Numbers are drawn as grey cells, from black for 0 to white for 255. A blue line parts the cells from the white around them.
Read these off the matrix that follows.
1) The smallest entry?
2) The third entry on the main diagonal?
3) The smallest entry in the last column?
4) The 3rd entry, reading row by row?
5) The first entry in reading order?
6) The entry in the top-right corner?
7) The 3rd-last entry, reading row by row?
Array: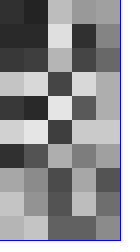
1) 35
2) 181
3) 83
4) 189
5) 48
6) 160
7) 97

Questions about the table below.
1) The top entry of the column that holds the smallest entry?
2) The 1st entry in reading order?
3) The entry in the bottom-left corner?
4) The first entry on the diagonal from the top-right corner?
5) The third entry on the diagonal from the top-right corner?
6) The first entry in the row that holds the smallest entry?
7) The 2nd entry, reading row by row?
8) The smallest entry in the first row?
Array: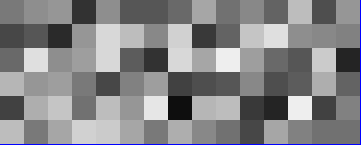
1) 105
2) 121
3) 189
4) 150
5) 86
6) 65
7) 142
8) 50

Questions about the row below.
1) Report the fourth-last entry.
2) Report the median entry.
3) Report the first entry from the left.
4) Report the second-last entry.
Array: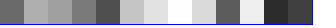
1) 92
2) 160
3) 107
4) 45

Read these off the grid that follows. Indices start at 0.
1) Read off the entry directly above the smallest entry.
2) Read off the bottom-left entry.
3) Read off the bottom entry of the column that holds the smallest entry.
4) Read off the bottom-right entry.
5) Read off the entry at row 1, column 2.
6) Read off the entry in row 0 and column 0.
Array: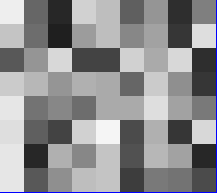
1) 39
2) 230
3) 143
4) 75
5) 31
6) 238

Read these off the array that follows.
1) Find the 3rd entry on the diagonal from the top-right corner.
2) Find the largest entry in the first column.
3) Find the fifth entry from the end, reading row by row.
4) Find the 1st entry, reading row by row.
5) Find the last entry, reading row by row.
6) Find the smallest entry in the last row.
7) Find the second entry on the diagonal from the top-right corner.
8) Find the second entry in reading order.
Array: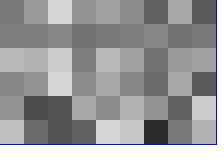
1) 113
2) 191
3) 213
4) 120
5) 177
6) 42
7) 113
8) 154

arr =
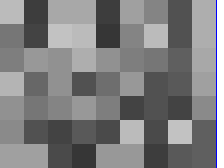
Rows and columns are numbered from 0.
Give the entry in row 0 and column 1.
61
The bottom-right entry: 95
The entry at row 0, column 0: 187
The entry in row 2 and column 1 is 152
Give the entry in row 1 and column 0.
118
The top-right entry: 174
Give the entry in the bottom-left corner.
160
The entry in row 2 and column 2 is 145
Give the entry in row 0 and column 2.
168
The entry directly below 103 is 118
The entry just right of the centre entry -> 152
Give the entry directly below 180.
145
